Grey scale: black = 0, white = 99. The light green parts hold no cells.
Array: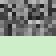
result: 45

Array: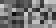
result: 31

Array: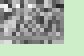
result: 57

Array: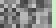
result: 66

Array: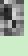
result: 73
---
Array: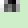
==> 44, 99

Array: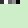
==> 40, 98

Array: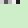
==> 72, 93

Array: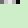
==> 90, 90

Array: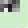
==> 10, 91

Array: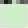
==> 80, 80

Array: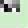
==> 63, 98
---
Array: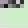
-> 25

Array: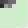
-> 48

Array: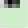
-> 53

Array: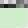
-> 59

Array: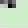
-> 0

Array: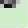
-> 48

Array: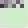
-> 86

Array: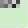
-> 15

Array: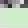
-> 34

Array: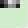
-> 53
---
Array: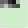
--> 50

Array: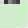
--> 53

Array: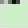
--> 44

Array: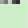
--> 80

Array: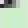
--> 38

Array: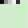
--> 76

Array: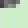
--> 57

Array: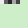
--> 15

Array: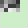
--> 92
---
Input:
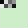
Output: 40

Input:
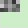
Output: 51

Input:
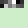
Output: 1

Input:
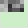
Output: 62

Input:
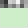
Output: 53

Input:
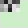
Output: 87

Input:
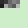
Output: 50
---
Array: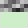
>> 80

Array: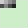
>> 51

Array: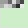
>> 46

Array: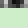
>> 16

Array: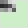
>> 21

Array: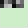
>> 4

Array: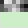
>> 56

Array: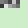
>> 65

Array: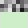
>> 79
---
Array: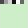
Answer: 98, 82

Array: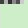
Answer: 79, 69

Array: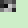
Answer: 77, 72

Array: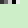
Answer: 92, 82

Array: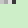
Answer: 87, 77

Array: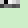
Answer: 96, 85

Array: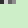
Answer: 82, 55

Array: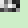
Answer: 96, 91

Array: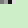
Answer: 87, 64
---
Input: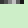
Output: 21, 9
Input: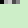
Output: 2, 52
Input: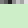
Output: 48, 87
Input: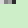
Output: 84, 17
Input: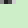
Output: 55, 81
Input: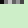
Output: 4, 27
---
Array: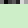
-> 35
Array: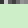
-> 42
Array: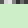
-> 41
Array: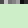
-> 45
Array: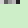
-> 59
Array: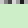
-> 61
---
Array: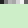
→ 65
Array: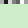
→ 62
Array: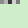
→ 54
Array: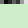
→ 37
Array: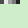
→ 47
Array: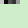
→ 32
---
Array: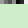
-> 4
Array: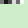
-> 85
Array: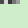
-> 23
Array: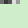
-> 33
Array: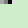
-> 49
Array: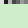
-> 39
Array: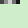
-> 81
